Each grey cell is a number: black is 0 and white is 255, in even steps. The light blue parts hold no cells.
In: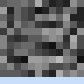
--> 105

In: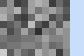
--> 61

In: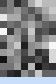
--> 45

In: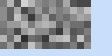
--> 86

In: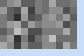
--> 154
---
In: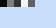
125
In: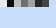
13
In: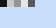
202
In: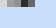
159
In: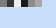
52
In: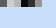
206
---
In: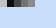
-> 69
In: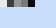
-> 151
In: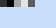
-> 166
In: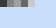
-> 159
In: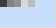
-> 146
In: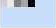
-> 125
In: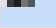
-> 30
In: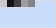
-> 65
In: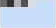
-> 176
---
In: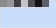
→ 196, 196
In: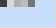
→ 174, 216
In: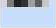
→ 49, 212
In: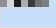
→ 173, 216
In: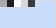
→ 251, 251
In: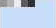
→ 235, 235
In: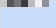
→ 59, 240
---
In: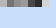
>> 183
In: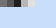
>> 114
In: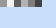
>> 152
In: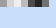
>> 158
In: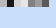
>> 184
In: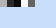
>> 179
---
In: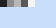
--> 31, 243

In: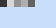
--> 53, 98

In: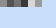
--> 141, 154

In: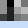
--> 145, 130

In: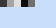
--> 55, 111

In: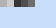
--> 178, 110
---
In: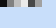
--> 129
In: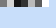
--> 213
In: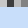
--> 61
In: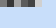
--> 54
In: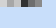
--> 167
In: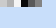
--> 177
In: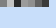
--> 196
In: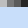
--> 120
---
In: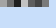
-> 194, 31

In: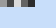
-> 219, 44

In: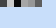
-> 204, 10

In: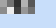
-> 235, 47

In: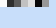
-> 251, 7

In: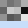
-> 228, 16

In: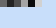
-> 209, 10

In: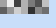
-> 238, 49

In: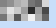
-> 241, 43
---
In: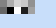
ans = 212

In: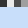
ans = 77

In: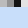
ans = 20

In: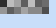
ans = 163

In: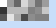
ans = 103

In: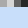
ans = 98

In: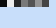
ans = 39

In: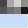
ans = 209
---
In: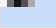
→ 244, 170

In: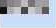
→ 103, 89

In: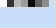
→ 251, 141

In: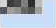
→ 212, 157

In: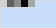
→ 208, 167

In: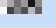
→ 210, 96

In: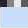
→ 37, 93

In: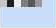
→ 197, 154

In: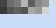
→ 67, 211
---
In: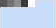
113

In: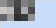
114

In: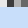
60

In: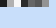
177

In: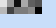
153

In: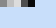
193
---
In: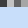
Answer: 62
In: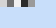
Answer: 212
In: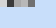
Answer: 212
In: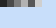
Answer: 36
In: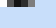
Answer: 252
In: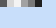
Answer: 89
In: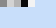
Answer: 137
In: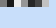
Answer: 123
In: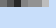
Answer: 115
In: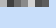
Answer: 183
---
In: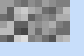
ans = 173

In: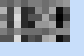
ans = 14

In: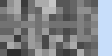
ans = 101

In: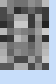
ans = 142

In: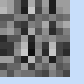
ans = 101
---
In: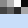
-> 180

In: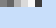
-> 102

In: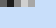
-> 28

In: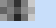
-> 111

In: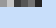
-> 199

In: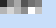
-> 129

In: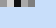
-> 213

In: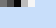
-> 76

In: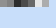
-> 130
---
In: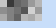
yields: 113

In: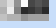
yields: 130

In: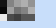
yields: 115

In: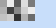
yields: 138

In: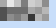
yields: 110

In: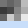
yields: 132

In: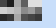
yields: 184

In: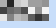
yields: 119
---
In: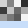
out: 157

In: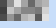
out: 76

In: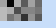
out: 187

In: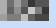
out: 158

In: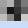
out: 189

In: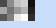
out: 88
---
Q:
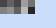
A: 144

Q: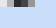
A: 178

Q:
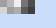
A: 160

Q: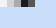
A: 211

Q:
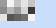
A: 85

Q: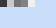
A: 201

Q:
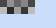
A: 42

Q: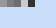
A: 124

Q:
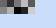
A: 176

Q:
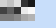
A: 124
